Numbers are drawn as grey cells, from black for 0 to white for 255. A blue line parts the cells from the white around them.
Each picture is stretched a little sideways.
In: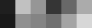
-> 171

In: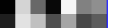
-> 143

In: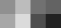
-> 99

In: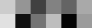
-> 169

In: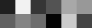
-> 152

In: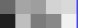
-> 217

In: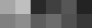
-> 35

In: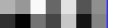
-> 143

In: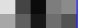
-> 139

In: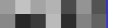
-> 83
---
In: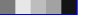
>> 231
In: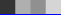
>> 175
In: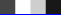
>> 254
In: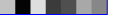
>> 4
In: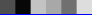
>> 7
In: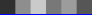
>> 142
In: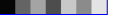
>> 100
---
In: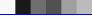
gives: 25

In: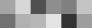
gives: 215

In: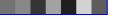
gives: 136

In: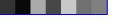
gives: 9

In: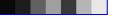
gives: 29

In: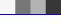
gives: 119

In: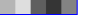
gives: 222

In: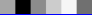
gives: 0

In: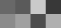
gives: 90
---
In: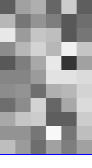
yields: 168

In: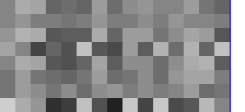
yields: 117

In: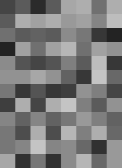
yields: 119

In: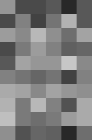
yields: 178

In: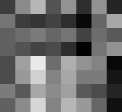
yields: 75

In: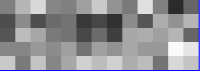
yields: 85
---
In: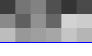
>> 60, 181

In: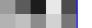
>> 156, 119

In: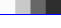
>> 251, 46

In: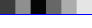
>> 60, 229

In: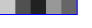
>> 202, 102

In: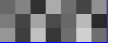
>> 104, 110

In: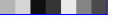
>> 181, 74

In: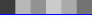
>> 60, 115
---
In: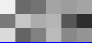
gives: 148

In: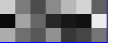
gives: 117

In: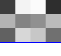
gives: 112

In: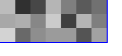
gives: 162

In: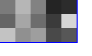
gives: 87

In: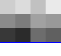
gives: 96

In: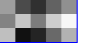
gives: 178

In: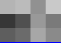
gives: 138

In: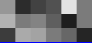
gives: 37
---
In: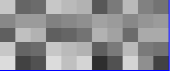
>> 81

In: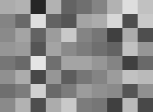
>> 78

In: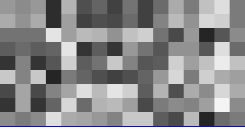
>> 139

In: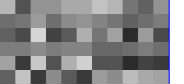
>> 58

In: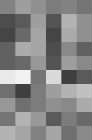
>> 130

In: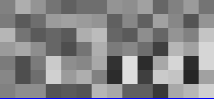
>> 142

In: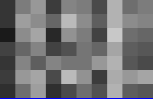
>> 158
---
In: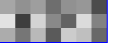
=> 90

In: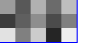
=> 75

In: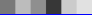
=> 143

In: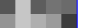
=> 93

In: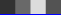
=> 105

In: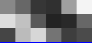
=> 48

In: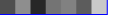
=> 92

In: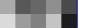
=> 88

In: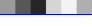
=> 154
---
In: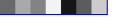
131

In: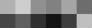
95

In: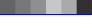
120

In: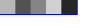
183

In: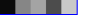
11

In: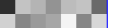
154

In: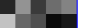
194
